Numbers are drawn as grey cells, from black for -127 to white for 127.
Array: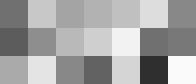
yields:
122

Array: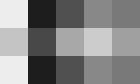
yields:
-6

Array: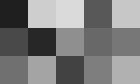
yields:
49

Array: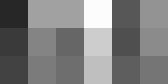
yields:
-10

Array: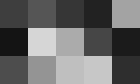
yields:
-81

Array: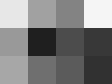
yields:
-78
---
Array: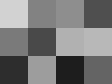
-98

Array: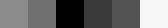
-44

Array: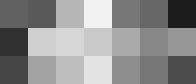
-8

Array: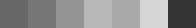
85

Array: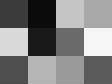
26

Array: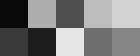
-17
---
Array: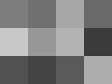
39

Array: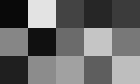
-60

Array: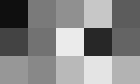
16

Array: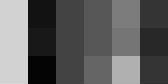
-60

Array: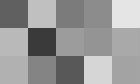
-4

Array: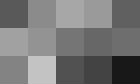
39

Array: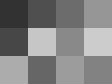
-19
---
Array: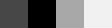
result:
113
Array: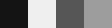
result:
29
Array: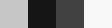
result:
120
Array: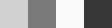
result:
-72
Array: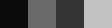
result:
66
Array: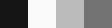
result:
-12
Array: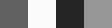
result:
22
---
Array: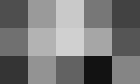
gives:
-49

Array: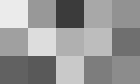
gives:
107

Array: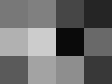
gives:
-7

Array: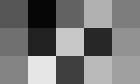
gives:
-41

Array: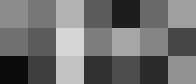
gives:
12

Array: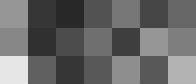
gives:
22

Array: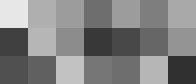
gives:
103

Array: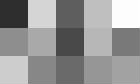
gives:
-81

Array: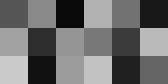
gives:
-41

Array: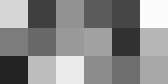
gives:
86
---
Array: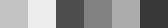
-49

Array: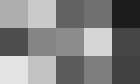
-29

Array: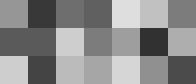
-17

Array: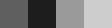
26

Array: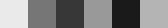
-72

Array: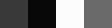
124

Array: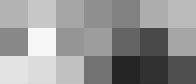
37
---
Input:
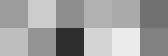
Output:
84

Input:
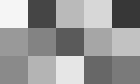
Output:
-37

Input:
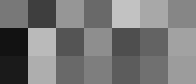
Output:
-49

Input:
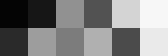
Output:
48

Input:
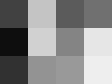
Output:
81

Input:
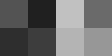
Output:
-66

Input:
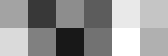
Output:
-13

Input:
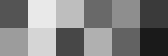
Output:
48

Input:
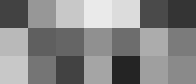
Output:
-18

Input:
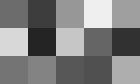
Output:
70
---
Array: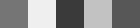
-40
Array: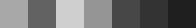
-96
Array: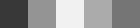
-10
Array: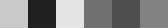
2
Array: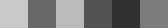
-3
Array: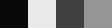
21
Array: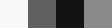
10
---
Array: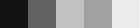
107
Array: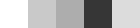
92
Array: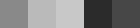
-56
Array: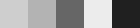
-95
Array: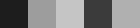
48
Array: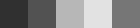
-9
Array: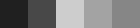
6
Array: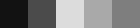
-1
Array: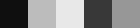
23
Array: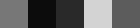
-35
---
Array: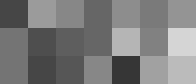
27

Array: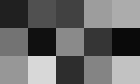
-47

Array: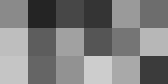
-91

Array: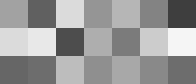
-31

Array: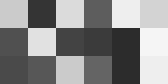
-75

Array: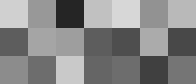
24

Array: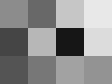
-23

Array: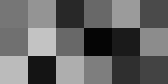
20
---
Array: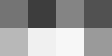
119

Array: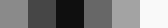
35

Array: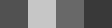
-23

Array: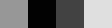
-61

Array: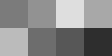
-40

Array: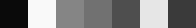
102

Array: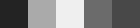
-20
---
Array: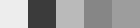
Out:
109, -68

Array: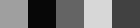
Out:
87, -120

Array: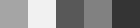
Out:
113, -75

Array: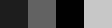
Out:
71, -126

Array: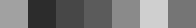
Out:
79, -83

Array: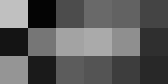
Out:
64, -123

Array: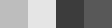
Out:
101, -67

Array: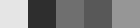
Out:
101, -81
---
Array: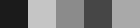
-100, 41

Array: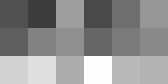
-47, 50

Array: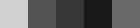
80, -21

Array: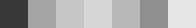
-71, 101

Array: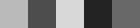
58, -23

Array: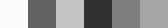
123, 37

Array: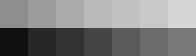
14, -7
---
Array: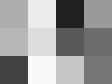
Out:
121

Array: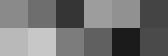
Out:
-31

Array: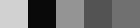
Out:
20

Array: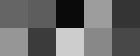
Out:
77

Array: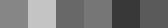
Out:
-9

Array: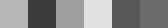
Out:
97

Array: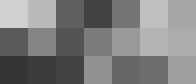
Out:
-24

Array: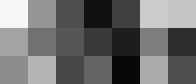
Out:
-119
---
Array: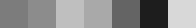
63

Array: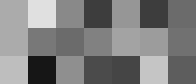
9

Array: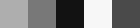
-109

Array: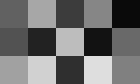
-67

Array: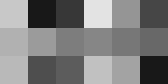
-72

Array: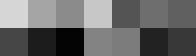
11

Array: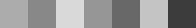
89

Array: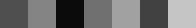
-116
